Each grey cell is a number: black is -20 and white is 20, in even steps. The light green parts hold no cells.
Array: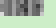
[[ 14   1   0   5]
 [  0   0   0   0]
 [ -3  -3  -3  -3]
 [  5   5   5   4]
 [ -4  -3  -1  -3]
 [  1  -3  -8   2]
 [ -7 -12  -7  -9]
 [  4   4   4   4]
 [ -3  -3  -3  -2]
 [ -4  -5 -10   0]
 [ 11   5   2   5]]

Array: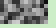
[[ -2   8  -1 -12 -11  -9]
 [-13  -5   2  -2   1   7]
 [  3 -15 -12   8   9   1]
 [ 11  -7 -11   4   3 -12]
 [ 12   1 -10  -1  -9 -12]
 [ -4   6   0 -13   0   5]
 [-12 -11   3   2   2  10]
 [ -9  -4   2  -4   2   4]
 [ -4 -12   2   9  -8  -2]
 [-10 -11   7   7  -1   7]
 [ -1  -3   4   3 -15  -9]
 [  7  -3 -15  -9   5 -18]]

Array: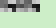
[[ 11  -2  -2]
 [  6  -4  -1]
 [ 12 -17  11]
 [-12 -16  12]
 [  9  -6  -1]
 [  7  -8   4]
 [  4  -3  -4]
 [ 10  -1  -5]
 [  5 -16  10]
 [-14 -17  12]]

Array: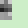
[[  5   5 -15  -6   8]
 [  4   4 -10  -3  -1]
 [  4  11  -6  -1  12]]

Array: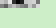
[[  0  11]
 [ -5   8]
 [  6  16]
 [ 10 -12]
 [  5 -19]
 [  1 -15]
 [ -1  11]
 [ 11  12]
 [  4  13]
 [ 14  -2]]

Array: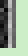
[[-17 -13 -10 -13 -15 -18 -15 -11 -14  -5 -17 -16]
 [-12 -15 -19 -14 -11 -11 -13 -15 -13 -19 -10 -12]
 [ 11   8   8   6   7  11   9   7   8   3   9  10]
 [ -5  -4  -5  -4  -3  -5  -4  -4  -4  -3  -4  -4]]

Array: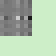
[[  1   0   1   0   4   0  -1   0   1]
 [ -2   0  -2  -1  -6  -1  -1  -1  -2]
 [ -1   0  -1   0  -2  -1  -1  -1  -1]
 [  0   0   0   0   1   0  -1   0   0]
 [  3   0   4   1  12   1   0   2   3]
 [ -2  -1  -1  -1  -6  -1  -1  -1  -2]
 [  1  -1   2   0   6   0   0   1   1]
 [ -5  -1  -5  -3 -16  -1  -1  -3  -4]]
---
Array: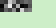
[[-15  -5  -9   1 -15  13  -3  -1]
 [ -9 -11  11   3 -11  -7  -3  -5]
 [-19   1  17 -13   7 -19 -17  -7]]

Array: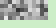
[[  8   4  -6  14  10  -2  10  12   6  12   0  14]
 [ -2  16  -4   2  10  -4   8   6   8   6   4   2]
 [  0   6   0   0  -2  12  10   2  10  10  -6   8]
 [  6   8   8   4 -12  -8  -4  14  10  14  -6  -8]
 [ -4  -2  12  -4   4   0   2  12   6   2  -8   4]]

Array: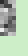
[[ -1  -9  -9  11]
 [  9   3  -7   1]
 [  1 -11  -5  -3]
 [  7   5  -3  -7]
 [ 17   5  -1  -1]
 [ 11  15   1   3]
 [  5   7   3   5]
 [-13  -7   7   9]
 [ -5  -1  11   9]]

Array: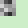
[[  9  -5 -13   1]
 [  7  -7 -11   9]
 [ 13   5   3   7]
 [  1  13   5   3]]

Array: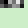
[[ -4 -12  -6   4   2 -16]
 [-12 -20   8  -2  16  -8]]

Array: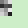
[[ 13   7 -15]
 [-13  -7  -9]
 [ -1   5  15]
 [  9   3  17]]
